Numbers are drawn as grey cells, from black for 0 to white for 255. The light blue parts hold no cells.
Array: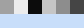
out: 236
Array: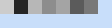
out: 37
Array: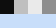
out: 191
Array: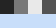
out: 120
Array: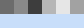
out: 137
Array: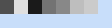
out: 223
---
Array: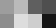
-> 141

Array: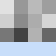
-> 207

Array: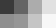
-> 143

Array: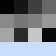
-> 136

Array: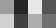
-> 209

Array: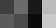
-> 92

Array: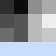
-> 77

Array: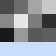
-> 136
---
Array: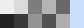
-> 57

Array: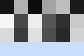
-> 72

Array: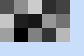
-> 31

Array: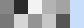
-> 214

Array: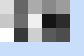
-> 109

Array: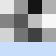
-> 88

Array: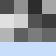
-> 209

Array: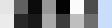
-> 39

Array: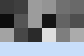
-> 85
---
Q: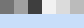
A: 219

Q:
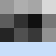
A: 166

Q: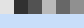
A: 103

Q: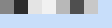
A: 79

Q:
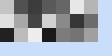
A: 231

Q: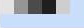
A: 31

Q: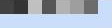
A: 158

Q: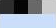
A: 104
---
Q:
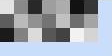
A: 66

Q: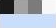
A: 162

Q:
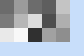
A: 48

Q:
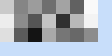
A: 118

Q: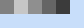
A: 143

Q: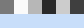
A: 41

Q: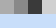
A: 137

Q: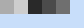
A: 41
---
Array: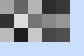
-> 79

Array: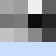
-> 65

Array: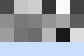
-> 220

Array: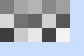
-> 243

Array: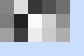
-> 174

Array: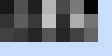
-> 100

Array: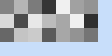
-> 117
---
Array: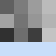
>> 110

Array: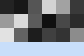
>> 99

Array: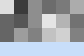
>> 157

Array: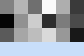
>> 166

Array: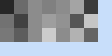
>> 93

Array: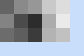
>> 94

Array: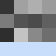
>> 195

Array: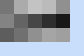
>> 112

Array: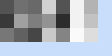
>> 97

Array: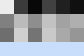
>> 208
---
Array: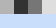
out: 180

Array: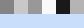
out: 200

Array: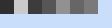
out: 145

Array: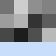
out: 185

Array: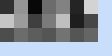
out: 197

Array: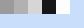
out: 214
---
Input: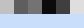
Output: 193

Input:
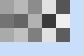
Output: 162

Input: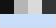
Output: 17

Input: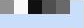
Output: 145

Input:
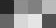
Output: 38

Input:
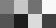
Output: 128

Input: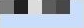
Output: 124

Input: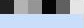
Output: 33

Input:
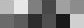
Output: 188

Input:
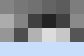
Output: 132
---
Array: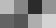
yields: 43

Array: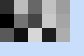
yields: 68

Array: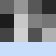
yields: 129

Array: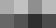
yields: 143

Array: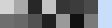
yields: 39

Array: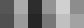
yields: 45
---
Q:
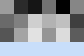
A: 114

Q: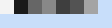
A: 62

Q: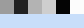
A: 206

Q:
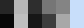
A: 46

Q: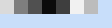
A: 62

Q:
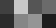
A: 200

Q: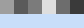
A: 222
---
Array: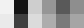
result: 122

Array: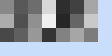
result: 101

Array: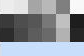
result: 192

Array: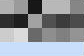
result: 60

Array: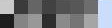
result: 117

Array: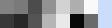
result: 8

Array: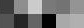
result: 169

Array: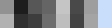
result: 67
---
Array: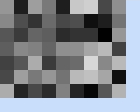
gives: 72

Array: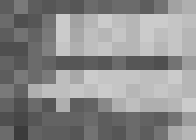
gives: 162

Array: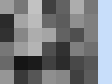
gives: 173

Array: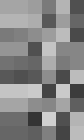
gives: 180

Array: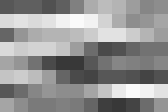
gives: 134

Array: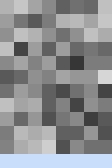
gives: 104
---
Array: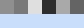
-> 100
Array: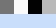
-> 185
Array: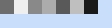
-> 25
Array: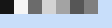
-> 127
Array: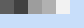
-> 242
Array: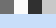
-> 200
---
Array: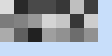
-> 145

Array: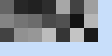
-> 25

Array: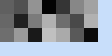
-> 11

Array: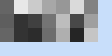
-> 197

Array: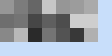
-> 176

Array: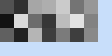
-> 137

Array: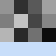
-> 12

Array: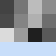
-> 89

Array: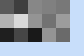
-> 106
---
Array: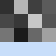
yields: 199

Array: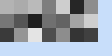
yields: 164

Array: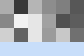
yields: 80

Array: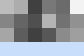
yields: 114

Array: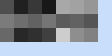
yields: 98

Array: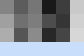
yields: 53

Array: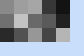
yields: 90

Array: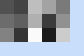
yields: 59

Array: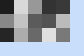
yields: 83
